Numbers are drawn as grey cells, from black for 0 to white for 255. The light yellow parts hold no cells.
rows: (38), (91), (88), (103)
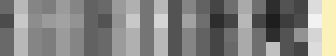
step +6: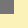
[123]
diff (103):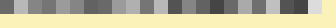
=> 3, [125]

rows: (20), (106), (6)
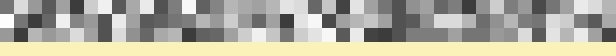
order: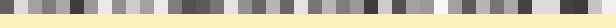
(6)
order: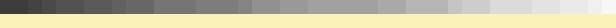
(20)
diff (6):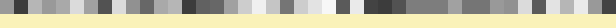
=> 42, [161]
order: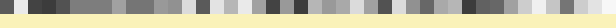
(6)
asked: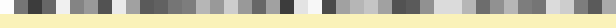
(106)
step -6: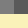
[119  84]

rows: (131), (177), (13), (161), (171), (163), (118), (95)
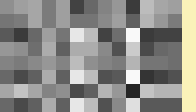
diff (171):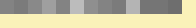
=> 3, [151]
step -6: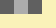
[ 90 166  90]
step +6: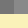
[123 143]
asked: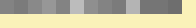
(171)

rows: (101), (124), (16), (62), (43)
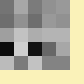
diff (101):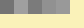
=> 1, [167]
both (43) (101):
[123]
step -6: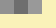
[139 104 147]
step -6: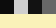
[  6 200  12  97]
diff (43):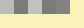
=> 3, [131]
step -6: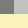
[117 188]

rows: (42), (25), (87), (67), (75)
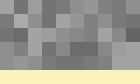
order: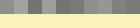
(42)
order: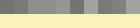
(75)
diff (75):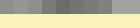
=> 4, [116]
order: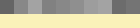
(87)
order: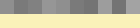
(42)

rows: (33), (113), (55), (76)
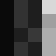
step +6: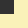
[56]
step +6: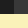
[36 62]
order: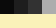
(76)
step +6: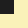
[36]
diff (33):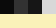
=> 2, [30]

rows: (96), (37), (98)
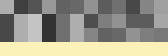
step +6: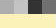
[180 202  57 118]
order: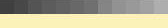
(96)
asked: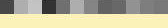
(98)
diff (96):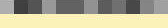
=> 5, [104]

